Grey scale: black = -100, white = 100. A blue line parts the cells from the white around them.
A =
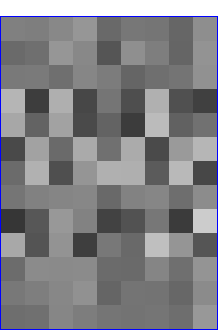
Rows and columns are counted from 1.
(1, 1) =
0
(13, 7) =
-8
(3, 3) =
-13
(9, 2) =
-32
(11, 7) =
4
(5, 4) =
-42
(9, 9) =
60
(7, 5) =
38
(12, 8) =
-19
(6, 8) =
21
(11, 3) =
8
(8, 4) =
6
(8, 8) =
-14
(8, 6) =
2
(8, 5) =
-18
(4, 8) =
-37
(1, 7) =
-8
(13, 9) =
19
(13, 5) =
-8
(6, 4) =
33
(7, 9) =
-44
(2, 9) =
15
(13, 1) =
-14
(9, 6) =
-36
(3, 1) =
-5
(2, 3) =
18
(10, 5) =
-6
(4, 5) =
-8
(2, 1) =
-17
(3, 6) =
-21
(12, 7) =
-10
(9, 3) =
19
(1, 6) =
-7
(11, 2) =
9
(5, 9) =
-11

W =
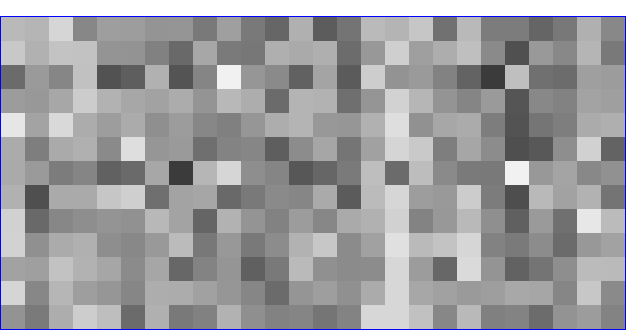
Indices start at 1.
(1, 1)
45
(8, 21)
-3
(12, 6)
5
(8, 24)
27
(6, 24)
11
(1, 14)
-28
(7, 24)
29
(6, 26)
-22
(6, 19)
-1
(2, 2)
39
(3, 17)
15
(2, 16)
19
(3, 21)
-54
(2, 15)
-15
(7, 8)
-54
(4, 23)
7
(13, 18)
51
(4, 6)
31
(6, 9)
-13
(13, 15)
3
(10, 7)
20
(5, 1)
80
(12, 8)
35
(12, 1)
67
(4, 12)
-16
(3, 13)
-24
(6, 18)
58
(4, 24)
2
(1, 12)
-20
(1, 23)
-21
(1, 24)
-6
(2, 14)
37
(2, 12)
37
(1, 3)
68
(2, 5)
16
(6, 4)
38
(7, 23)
19
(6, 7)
18

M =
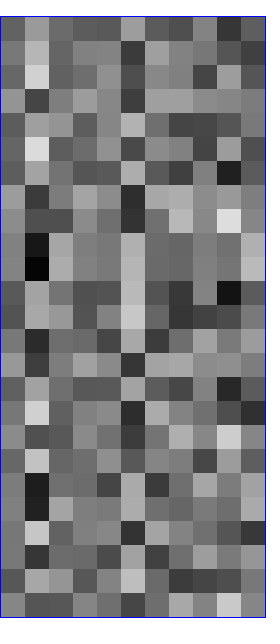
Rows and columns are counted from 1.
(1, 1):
-23
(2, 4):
1
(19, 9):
-44
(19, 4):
-14
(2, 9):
-7
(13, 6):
56
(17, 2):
63
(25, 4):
4
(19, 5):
12
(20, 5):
-46
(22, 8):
3
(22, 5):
6
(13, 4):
-35
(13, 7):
-20
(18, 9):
6
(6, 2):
72
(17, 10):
-39
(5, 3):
16
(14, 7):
-53
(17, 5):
8
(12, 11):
-29
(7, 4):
-33
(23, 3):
-15
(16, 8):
-44
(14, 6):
32
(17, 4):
1
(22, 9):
-12
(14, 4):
-17
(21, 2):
-74
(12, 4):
-37
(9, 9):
7
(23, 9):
23
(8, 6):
-64
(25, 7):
-14
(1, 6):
23
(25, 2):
-33
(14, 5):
-45
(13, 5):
2

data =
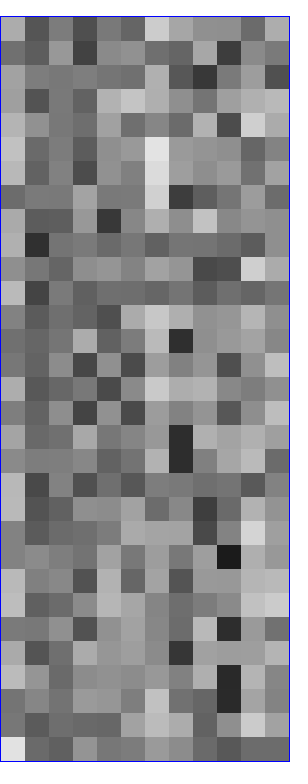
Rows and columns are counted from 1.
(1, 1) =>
35
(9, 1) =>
33
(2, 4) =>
-48
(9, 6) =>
6
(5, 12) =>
34
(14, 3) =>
-8
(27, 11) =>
24
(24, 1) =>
45
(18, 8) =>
-65
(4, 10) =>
25
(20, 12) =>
2
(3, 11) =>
23
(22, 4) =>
-13
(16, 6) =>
8
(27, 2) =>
-34
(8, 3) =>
-5
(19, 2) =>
-2
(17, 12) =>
48
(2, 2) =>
-27
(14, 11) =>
28
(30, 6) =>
27
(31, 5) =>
-7
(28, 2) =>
17
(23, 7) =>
23
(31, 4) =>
16
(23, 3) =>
-1
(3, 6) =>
-12
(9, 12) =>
12
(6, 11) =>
-20
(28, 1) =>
47
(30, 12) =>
27
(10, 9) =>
-9
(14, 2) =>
-20
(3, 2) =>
-2
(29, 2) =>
5
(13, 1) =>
2
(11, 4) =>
11

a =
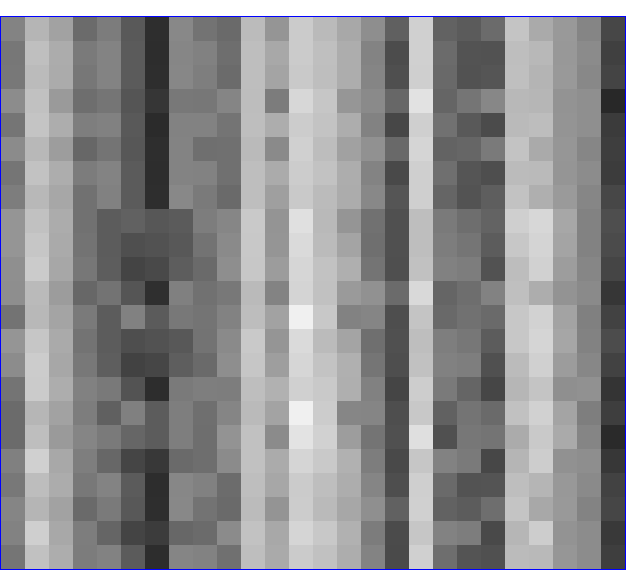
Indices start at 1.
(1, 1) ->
3
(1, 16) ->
11
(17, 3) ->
27
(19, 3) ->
32
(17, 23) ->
64
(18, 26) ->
-67
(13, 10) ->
2
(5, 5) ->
1
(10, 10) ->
8
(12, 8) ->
0
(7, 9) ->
2
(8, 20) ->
-35
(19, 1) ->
0
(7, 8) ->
3
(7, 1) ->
-8
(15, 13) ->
68
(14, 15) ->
29
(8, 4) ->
-11
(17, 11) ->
46
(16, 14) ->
58
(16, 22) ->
43
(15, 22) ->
47
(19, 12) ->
34
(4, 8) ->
-6
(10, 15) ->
29
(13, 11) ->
48
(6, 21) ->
-4
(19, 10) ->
9
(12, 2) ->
46
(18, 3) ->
21
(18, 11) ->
51
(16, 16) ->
1
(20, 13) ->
59
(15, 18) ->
51
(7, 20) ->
-33
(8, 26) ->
-44
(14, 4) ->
-10
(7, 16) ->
3
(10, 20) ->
-8
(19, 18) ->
55

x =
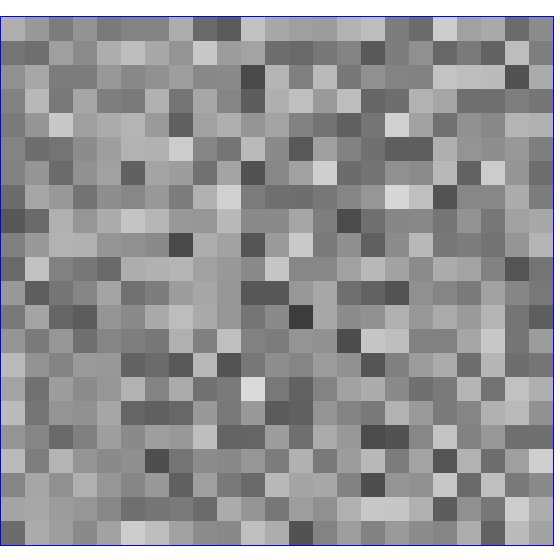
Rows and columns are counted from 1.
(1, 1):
37
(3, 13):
0
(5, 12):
28
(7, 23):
-14
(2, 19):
-19
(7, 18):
9
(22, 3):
24
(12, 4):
4
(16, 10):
-4
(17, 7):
-25
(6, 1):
3
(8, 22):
35
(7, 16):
-10
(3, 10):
8
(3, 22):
-36
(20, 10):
-5
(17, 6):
-21
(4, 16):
-20
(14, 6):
-1
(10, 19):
-7
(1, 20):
26
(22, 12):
36
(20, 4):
38
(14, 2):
-4
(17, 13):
-25
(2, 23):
-1
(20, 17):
17
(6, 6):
40
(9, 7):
43
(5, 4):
25
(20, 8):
-25
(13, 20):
21
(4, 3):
-5
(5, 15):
-25
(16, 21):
-10
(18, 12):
23
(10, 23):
42
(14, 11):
1

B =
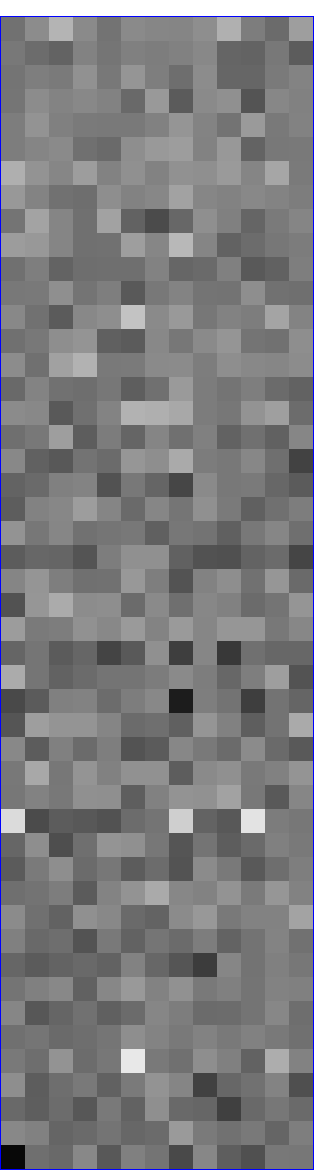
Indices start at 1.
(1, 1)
-11
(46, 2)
-26
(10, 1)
22
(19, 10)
-6
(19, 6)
18
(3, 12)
-4
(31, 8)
6
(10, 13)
-3
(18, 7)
4
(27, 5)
-47
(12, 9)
-9
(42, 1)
5
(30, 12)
-10
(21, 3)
6
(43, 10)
-5
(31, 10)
-16
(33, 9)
14
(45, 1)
11
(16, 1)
-18
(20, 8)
-45
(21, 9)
13
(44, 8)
-12
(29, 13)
-21
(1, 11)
-2
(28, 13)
-35
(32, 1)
-6
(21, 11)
-25
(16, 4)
-14
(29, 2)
-29
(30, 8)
-25
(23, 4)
-34
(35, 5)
16
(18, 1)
-13
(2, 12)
-6
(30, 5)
4
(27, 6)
-30
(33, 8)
15
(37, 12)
18
